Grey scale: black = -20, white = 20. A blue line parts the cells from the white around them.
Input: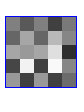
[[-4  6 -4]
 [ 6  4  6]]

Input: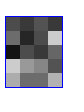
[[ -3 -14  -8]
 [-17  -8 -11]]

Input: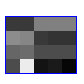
[[  2   1 -11]
 [ -4  -3  -8]]

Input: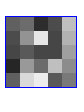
[[-8  3 16]
 [-9 -6 -9]]

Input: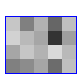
[[13  9  6]
 [ 6 11  8]]

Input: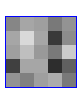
[[ 6 14  6]
 [ 5 10  4]]

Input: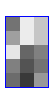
[[ 5 17 11]
 [16 -4  0]]
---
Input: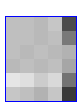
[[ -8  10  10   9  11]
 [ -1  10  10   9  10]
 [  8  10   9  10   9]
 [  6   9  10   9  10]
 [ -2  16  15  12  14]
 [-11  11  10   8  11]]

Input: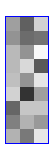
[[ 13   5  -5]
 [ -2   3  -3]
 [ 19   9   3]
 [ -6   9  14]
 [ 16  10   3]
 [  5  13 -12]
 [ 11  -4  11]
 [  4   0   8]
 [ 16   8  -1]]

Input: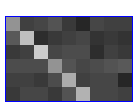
[[-10   3 -10  -9  -7 -11 -14  -9 -10]
 [-12  -6  10 -13 -11 -10  -9 -12 -11]
 [-11 -11 -10  12  -9  -8  -8 -13 -10]
 [ -6  -8  -8  -8   3  -7  -9  -8  -7]
 [-14 -10 -10 -11  -8   7 -10  -9  -9]
 [-10 -11  -9  -9 -11  -7   8  -9  -9]]

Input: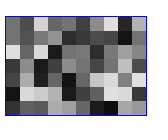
[[  8  -2  -8  13  -4  -2 -10   2  15 -14]
 [ -2  -2  -7  -1   3 -13 -11  -8  -9 -17]
 [  1  15  -4  14 -16  -2  -1 -13  -1   5]
 [ -8 -11   2 -16 -10   2  -2  -9  -2  10]
 [ 15  -9   7 -15  -4 -17  -4  11  14   0]
 [-11 -17  14  12   8 -16 -10  -5  15  14]
 [  4 -12  -5  -6   7   5  -4 -16 -18   6]]

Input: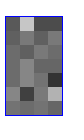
[[ -8  -6  11  -8]
 [ -1  -5  -1  -5]
 [ -3  -3  -5  -1]
 [ -4  -3   1  -4]
 [-12  -3   1  -2]
 [  8   1 -10  -1]
 [ -4  -2  -3  -2]]

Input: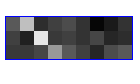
[[-12  -6  10 -13 -10  -8 -12 -19 -16]
 [-13 -10 -15  16 -11 -10 -12  -9 -14]
 [ -6 -11 -11  -9   4  -6 -10 -14  -8]]

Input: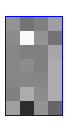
[[  5   3  -2   0]
 [ -2   2  19   3]
 [  6   1   0   0]
 [  7   1   2   0]
 [  7   1   1   1]
 [  7   0   7   2]
 [ -4   5 -13   3]]
